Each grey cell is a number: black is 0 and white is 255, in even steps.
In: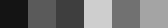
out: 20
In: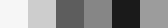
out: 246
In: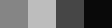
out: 133
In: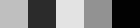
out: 191
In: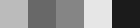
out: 187
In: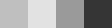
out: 191
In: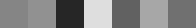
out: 133
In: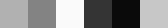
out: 177
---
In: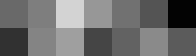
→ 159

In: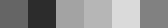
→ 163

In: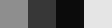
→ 11

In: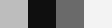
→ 106

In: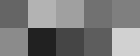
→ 69

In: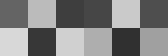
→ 208

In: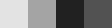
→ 33

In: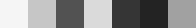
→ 82

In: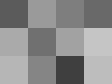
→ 63

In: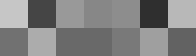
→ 105
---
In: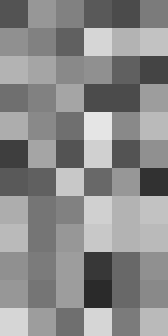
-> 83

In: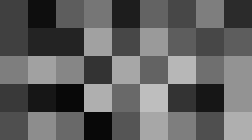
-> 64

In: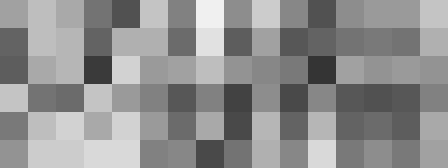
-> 161

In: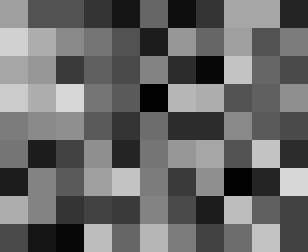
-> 159

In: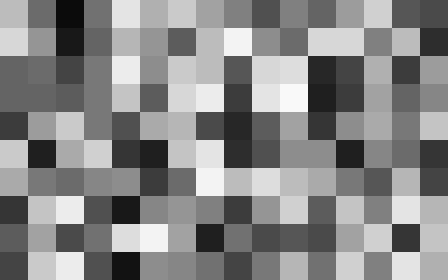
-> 188

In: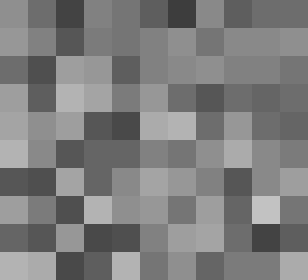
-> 143
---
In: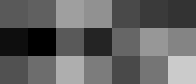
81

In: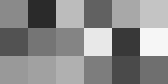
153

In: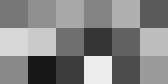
137

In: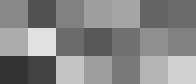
51

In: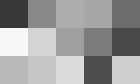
185

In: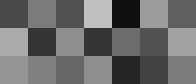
150

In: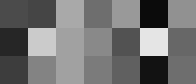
61

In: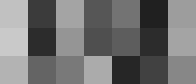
179
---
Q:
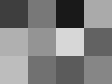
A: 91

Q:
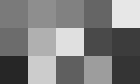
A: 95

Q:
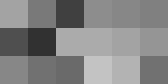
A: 106

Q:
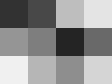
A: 142

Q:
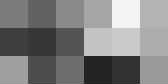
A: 110

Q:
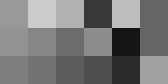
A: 93

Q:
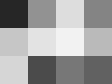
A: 119
